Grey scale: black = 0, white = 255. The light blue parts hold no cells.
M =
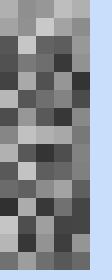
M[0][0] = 176
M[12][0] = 197
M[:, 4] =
[176, 140, 152, 146, 52, 75, 137, 120, 130, 128, 95, 69, 69, 149, 105]
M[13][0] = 182
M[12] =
[197, 78, 159, 68, 69]
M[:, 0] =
[176, 163, 86, 81, 67, 183, 77, 134, 177, 89, 107, 48, 197, 182, 113]
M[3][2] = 110
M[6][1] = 151
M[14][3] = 88
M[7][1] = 193
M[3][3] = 57
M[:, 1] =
[143, 145, 198, 121, 169, 86, 151, 193, 88, 195, 96, 172, 78, 55, 157]
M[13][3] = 62
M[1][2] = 201
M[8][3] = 78
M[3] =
[81, 121, 110, 57, 146]
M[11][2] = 56
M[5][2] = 111

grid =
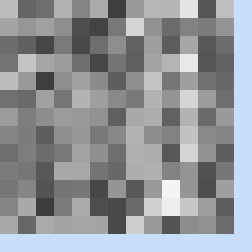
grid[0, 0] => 189
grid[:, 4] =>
[132, 77, 73, 110, 160, 179, 152, 151, 162, 167, 119, 170, 165]
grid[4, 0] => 188
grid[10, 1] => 133
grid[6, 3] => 155
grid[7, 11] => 137
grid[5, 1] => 106
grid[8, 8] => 172
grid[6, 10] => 178
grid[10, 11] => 78
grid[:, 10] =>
[228, 130, 166, 232, 159, 212, 178, 194, 212, 148, 149, 199, 140]
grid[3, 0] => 116
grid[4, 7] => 143
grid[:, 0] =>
[189, 164, 108, 116, 188, 112, 155, 132, 110, 124, 119, 134, 168]
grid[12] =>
[168, 103, 170, 164, 165, 164, 73, 205, 154, 83, 140, 145, 107]
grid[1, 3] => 142
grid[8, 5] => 144
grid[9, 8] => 176
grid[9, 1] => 118
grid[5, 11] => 155
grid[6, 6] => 96
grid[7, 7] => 179
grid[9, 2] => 88
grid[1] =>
[164, 150, 160, 142, 77, 67, 120, 213, 145, 107, 130, 124, 148]
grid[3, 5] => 70
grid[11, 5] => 78
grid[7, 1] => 124
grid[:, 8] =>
[182, 145, 158, 164, 195, 179, 174, 141, 172, 176, 153, 208, 154]
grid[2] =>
[108, 96, 70, 122, 73, 110, 142, 98, 158, 92, 166, 88, 109]
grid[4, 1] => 153
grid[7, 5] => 120

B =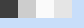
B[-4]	62
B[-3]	205
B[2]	250

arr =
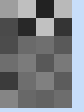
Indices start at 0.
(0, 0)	158
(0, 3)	185
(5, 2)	98
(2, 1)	106
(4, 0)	59
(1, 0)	74

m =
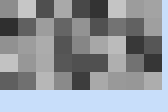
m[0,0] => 141
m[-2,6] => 175
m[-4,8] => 159
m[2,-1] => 86
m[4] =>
[95, 112, 183, 138, 61, 169, 153, 151, 173]
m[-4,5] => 81
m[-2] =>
[194, 151, 170, 87, 80, 80, 175, 114, 54]
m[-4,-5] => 147
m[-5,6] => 196
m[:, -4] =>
[51, 81, 167, 80, 169]
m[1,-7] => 157
